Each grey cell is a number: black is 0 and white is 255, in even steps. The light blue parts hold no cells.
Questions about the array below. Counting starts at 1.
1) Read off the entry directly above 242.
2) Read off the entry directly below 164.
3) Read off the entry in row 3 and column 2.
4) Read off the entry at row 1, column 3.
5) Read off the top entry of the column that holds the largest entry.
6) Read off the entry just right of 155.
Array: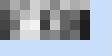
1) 208
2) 196
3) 111
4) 145
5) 208
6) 220

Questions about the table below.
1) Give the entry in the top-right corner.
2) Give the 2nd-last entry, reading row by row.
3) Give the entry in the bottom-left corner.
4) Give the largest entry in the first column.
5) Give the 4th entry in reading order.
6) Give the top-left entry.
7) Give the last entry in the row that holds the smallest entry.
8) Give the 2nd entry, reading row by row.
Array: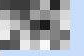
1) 172
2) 119
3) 80
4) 235
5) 100
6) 71
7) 226
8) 59

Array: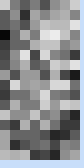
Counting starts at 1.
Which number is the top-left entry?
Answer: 205
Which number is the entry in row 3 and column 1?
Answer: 91
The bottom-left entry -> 186
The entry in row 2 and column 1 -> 91
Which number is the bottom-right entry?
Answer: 165
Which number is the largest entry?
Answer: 236
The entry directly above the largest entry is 186
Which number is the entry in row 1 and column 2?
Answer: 124
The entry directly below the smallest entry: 58
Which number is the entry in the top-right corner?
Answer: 205
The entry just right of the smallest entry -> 101
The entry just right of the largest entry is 195

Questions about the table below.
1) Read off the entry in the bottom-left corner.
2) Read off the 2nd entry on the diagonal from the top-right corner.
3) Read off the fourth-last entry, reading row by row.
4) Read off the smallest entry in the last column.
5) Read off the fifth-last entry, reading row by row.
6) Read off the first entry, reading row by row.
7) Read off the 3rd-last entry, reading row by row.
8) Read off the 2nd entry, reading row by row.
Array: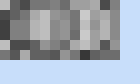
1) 118
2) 170
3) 55
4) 109
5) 118
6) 190
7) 97
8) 97

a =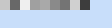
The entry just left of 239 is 104
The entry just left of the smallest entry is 208

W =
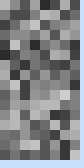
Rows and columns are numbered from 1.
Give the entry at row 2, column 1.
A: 128
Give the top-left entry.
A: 184
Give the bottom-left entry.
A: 85
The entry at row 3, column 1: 65
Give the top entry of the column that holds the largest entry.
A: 173
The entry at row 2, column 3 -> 75
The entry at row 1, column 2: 139
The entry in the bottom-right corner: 194
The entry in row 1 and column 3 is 85
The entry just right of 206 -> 128
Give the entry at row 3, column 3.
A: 161
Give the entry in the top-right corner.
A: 75

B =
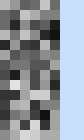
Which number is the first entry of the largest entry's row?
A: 117
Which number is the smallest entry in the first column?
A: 39
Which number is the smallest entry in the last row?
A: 140
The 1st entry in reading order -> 184
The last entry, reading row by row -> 172
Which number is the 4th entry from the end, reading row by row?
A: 215
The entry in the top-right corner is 107
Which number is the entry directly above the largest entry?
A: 29
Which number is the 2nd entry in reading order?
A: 151
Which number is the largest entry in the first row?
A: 195
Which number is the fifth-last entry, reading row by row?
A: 172
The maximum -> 226
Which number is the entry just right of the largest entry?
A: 172
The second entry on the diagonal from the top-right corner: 128
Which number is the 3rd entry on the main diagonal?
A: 140
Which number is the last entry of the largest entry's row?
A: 39
